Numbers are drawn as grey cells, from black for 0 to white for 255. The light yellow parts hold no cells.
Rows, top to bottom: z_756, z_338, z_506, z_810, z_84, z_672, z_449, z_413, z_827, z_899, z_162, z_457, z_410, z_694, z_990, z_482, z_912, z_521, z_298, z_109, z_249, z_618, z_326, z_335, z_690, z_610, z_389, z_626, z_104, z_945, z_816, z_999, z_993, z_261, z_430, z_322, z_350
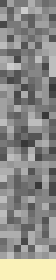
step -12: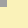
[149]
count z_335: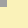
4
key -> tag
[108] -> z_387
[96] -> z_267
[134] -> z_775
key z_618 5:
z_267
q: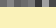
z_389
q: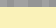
z_335
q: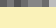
z_162
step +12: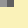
[161 108]

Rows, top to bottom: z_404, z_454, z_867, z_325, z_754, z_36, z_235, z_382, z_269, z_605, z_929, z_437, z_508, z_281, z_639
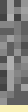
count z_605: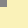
2
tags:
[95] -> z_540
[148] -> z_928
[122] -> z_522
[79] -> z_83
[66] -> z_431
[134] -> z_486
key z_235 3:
z_83
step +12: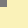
[134]
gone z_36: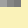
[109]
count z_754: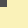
0
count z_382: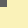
2
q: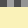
z_404

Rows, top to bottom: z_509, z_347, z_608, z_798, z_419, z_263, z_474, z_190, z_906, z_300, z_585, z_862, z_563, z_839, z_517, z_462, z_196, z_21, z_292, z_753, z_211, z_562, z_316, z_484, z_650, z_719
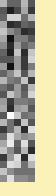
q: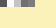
z_196
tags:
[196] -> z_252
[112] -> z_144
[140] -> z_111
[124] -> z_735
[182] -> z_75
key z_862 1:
z_735
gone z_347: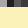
[73]
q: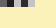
z_190
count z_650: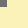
3
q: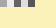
z_211

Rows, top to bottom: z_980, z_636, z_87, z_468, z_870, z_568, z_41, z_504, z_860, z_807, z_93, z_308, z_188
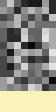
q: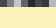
z_860
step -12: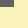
[86 86]
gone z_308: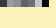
[84]
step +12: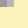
[167 195]
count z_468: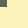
0

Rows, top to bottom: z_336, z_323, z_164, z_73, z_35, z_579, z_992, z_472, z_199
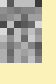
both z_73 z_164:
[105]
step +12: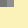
[131 156]
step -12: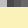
[179  61  77  93]
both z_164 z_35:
[144]
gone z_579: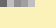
[204]
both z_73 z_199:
[191]

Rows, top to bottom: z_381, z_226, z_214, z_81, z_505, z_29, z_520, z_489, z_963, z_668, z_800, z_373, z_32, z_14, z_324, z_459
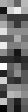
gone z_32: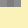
[70]
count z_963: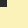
3
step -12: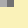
[160 102]
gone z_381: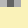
[157]
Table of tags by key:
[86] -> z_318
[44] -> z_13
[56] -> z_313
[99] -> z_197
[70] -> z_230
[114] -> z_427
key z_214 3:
z_313

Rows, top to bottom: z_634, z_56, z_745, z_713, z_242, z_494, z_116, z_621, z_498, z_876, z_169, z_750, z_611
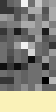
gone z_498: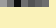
[69]
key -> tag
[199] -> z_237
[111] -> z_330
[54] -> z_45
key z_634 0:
z_45
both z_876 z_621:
[111]
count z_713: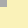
3
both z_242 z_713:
[141]
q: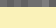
z_169

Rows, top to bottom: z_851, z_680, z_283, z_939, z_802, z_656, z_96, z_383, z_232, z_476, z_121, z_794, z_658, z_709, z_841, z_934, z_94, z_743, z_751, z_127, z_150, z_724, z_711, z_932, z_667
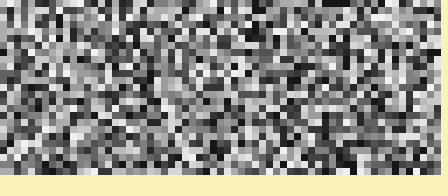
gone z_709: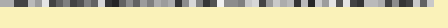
[112]
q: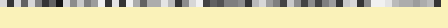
z_283
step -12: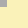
[160]
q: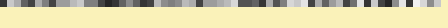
z_709
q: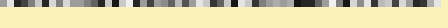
z_476

